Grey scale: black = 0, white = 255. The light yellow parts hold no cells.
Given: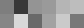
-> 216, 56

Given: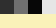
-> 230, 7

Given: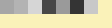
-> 214, 52

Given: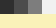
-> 241, 47

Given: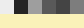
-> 237, 36

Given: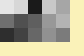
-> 229, 26

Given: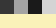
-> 212, 26
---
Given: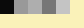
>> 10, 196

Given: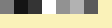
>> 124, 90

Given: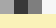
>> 167, 246

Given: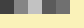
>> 64, 112

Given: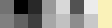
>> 114, 200

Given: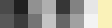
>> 74, 243

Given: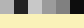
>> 180, 13

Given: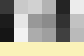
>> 57, 186
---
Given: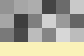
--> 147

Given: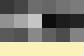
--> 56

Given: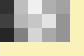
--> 50

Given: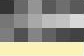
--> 52

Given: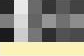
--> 39

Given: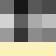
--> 110
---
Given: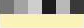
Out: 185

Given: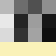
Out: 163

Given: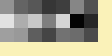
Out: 108

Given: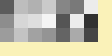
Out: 170

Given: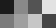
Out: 198

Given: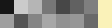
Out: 151

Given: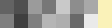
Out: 105

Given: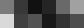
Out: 50

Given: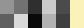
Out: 178
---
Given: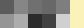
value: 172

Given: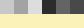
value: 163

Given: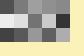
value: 89

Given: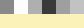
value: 253

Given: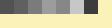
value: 96

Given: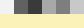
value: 97

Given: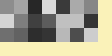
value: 98

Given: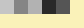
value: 133

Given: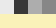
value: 56
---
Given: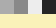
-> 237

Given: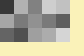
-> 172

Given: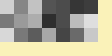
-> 106

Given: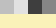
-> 62

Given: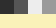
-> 237

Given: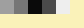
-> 74

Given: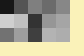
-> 179
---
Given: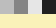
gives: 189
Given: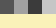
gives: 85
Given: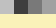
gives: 192
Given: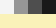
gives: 244
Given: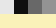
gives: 231
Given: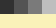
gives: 49
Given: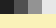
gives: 32
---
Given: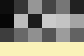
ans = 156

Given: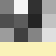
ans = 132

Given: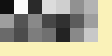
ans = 137

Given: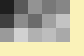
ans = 189

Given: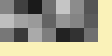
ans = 50

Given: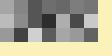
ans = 153

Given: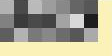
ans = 87

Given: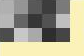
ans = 46
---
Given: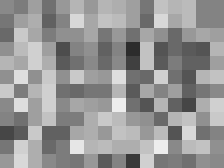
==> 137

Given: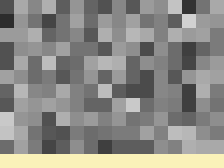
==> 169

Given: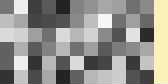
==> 63

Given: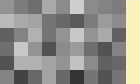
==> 117

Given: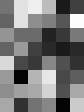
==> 203

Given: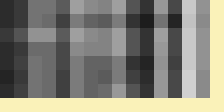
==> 138
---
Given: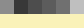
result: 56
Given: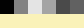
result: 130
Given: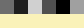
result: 30
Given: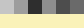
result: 157
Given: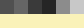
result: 101
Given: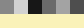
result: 209
